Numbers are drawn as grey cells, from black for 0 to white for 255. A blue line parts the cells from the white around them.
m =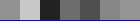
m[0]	146
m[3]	109
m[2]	34

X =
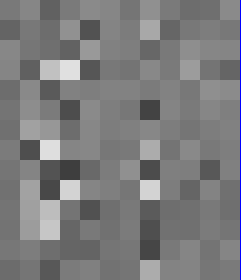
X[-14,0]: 121
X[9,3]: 211
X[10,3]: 116
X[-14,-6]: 117
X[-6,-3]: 126
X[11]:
[115, 156, 198, 102, 121, 113, 123, 79, 113, 112, 123, 117]
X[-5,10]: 131
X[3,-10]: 193
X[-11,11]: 101
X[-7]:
[123, 78, 222, 133, 135, 119, 121, 172, 116, 137, 121, 126]
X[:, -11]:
[134, 120, 118, 96, 137, 141, 161, 78, 132, 162, 160, 156, 125, 117]
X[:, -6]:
[117, 124, 126, 116, 130, 119, 128, 121, 144, 118, 121, 123, 119, 117]
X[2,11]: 133
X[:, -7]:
[134, 132, 129, 120, 130, 126, 125, 119, 124, 127, 111, 113, 117, 114]
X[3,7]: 136
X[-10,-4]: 130
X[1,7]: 168
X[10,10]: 121
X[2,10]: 134
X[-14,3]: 122
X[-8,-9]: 109
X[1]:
[100, 120, 109, 145, 82, 132, 124, 168, 102, 120, 125, 120]
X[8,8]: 127
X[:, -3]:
[109, 120, 142, 156, 120, 122, 117, 137, 126, 101, 112, 112, 133, 132]
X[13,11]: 122
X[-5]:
[113, 162, 72, 211, 133, 127, 118, 211, 125, 101, 131, 112]
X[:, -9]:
[122, 145, 98, 224, 129, 77, 109, 133, 62, 211, 116, 102, 101, 123]
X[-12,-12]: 135
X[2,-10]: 111

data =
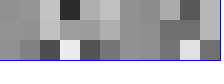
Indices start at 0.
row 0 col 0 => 145
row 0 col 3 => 43
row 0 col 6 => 146
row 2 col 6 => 146
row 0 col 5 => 192
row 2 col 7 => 142
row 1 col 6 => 146
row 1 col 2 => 192

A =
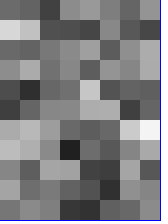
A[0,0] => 107
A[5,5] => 174
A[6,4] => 93
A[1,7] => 71
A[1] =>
[215, 193, 80, 78, 70, 136, 88, 71]
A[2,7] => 172
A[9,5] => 48
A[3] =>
[141, 171, 113, 135, 93, 148, 134, 171]
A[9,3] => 98
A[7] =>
[188, 175, 138, 32, 109, 88, 133, 169]
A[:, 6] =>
[101, 88, 143, 134, 99, 64, 203, 133, 165, 144, 104]
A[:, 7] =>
[148, 71, 172, 171, 95, 101, 244, 169, 87, 133, 139]
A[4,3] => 112
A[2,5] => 92
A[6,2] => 157
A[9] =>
[164, 110, 122, 98, 82, 48, 144, 133]
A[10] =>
[118, 138, 127, 55, 50, 96, 104, 139]
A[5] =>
[63, 101, 135, 136, 173, 174, 64, 101]
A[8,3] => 162
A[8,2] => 165

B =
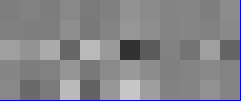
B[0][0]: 126
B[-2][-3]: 132
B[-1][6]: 198
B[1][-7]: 131
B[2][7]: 92
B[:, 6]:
[146, 150, 50, 153, 198]
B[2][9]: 116
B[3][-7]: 138
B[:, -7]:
[128, 131, 154, 138, 151]
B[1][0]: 128
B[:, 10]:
[127, 130, 159, 137, 145]
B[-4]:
[128, 127, 126, 142, 121, 131, 150, 142, 131, 134, 130, 137]
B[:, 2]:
[125, 126, 170, 129, 122]
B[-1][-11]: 106
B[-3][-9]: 102

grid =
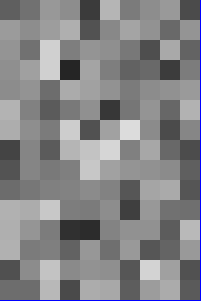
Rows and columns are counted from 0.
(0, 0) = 95
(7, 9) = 76
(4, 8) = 145
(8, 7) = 145
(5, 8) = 103
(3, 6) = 98
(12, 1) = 123
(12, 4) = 151
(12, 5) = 111
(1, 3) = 175
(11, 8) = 92
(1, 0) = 155
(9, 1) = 119
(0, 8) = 153
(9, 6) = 86
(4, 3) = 171
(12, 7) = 86
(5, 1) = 129
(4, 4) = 161
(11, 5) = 131
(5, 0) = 179
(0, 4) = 59
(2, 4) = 148
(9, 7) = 165
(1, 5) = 136
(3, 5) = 126
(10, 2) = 200
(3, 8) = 60
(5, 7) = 148
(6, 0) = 173
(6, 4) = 81
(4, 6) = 123
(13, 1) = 140
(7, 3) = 181
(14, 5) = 168
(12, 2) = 127
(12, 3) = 98
